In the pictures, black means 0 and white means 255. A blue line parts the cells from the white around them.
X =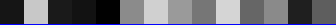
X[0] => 21
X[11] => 137
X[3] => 17
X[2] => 26
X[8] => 119

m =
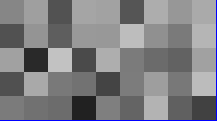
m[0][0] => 134
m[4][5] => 100
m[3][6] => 158
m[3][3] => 114
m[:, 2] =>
[82, 94, 194, 121, 108]
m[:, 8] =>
[170, 181, 161, 188, 65]
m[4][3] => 33
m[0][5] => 85
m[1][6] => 144
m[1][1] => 148
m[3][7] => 120
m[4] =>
[123, 113, 108, 33, 127, 100, 179, 96, 65]
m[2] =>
[161, 41, 194, 74, 174, 123, 107, 98, 161]

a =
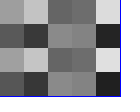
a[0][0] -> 158
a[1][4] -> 36
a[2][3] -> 109
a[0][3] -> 109
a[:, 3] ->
[109, 131, 109, 131]

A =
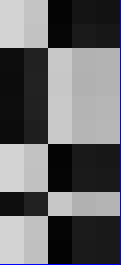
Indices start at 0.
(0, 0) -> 211
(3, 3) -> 177
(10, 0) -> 211
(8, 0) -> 14
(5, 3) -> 181
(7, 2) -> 5
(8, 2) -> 199
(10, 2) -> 3
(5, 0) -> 12
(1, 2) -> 6
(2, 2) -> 200
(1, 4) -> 23
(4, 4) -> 182
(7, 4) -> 25
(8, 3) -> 177
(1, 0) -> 211
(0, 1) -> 196
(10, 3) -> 26

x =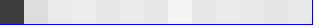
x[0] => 60
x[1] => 221
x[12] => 233

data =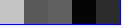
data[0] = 195
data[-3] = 97
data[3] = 5

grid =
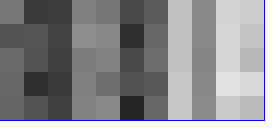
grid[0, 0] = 120
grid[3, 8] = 134
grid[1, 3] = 141
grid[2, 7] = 194
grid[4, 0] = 102
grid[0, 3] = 127
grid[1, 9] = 213
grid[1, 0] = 83
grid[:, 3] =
[127, 141, 124, 128, 131]
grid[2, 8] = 132
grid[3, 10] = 215
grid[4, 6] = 103
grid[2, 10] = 184
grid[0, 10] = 205
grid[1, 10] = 195
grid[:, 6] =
[90, 103, 108, 87, 103]

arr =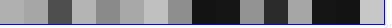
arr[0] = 176
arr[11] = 42
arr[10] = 148
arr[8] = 19
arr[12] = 164

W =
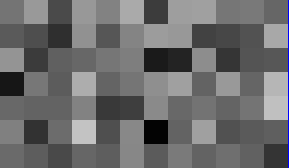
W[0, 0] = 116
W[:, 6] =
[60, 156, 26, 143, 138, 3, 91]
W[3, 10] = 101
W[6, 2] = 73
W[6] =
[106, 93, 73, 102, 94, 135, 91, 122, 99, 111, 97, 52]
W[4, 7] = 104
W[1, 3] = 145
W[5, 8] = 160
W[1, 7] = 152
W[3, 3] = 173
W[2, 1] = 59
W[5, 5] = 136
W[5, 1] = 50
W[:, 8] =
[160, 66, 141, 99, 115, 160, 99]
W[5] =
[128, 50, 108, 195, 79, 136, 3, 99, 160, 81, 90, 95]
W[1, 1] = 78
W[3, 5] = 117
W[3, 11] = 182
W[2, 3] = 103
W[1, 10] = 82
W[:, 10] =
[121, 82, 84, 101, 116, 90, 97]
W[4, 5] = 62

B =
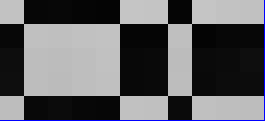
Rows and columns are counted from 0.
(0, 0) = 194
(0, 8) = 197
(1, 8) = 4
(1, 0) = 7
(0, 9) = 194
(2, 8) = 10
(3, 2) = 187
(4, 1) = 8
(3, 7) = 189
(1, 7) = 191
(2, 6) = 9
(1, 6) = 5
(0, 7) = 5
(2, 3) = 190
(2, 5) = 8
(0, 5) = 197
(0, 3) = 5

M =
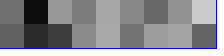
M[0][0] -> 112
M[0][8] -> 202
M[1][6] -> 156
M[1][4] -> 168
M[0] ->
[112, 13, 152, 123, 167, 136, 103, 146, 202]
